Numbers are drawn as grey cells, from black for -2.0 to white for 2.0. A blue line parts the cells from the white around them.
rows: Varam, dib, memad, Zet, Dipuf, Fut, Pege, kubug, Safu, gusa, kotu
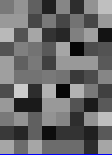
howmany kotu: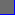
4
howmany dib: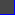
3
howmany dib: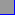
3
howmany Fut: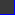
1
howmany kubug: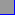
3
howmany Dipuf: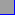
1
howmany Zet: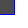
1

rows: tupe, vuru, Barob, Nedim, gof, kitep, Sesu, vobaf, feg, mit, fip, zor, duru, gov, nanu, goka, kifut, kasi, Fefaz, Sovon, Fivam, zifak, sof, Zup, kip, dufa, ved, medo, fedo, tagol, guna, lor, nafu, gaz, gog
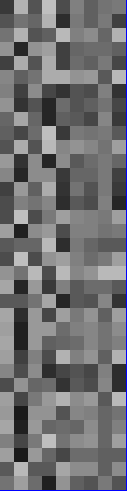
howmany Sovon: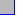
4
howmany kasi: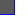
3
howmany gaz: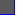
3

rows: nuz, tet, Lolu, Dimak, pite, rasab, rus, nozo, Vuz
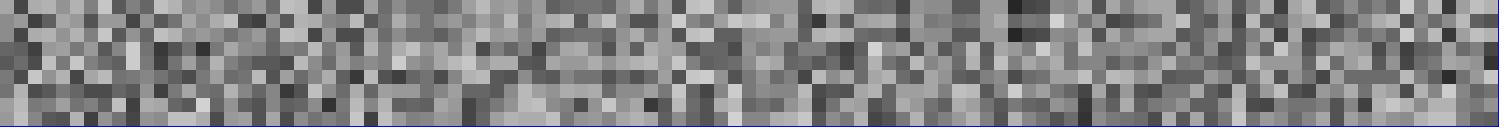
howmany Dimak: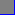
13
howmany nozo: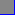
4

